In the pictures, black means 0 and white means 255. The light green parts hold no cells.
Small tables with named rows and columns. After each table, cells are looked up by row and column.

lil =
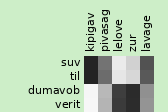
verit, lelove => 59
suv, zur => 209
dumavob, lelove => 62
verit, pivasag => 180
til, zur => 215
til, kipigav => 35
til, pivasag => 108
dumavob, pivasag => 184
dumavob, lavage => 144
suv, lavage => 82
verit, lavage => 148
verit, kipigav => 247
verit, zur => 44
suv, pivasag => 115

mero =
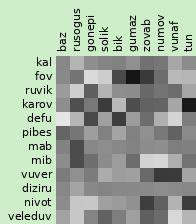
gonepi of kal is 142
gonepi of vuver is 123
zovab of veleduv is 95
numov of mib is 214
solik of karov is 59
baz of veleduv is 162

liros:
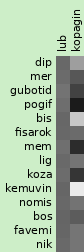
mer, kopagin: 87
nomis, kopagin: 115
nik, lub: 105
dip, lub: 104
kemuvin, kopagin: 234
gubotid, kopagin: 66
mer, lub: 107
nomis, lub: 104
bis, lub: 103
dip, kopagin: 158
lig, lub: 105
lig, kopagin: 116
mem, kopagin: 44
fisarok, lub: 104
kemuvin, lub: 102
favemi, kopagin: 117
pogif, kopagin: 27
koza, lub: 108
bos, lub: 101
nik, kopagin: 117

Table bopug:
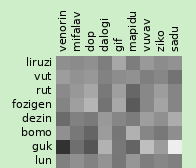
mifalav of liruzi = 139
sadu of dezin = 172
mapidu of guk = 100
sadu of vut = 115
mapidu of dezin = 124
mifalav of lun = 144
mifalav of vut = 146
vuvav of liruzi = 153
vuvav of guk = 191
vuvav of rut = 136
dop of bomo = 101
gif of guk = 120
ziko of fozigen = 164
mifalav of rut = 152
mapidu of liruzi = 125
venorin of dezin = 107
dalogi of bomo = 156
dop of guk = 85

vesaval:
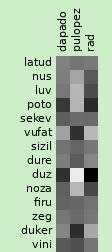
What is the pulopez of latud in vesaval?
116
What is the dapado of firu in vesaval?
100
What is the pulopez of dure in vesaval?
92
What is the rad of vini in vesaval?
117
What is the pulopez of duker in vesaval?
45
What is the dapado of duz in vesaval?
49
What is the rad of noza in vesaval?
72
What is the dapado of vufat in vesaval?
161
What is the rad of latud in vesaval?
121
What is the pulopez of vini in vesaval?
80
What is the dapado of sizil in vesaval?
114
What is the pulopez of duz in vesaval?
235
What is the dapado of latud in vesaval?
129
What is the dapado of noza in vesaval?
96
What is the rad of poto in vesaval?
42
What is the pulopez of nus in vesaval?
165
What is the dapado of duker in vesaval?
133
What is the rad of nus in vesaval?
90
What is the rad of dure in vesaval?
135
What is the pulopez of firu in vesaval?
103

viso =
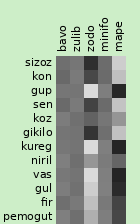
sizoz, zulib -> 118
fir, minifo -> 121
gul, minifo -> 128
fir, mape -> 68
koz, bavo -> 124
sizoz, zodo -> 47
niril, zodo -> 150
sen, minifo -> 107
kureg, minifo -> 127
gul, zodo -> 205
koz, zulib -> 112
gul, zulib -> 113
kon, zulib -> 122
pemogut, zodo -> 175
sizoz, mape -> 205
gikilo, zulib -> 115
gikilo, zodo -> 52
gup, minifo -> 126
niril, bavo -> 127

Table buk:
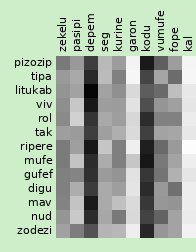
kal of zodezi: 242
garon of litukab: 217
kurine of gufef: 148
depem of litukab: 5
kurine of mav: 192
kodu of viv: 79
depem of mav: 26
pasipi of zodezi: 125
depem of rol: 53

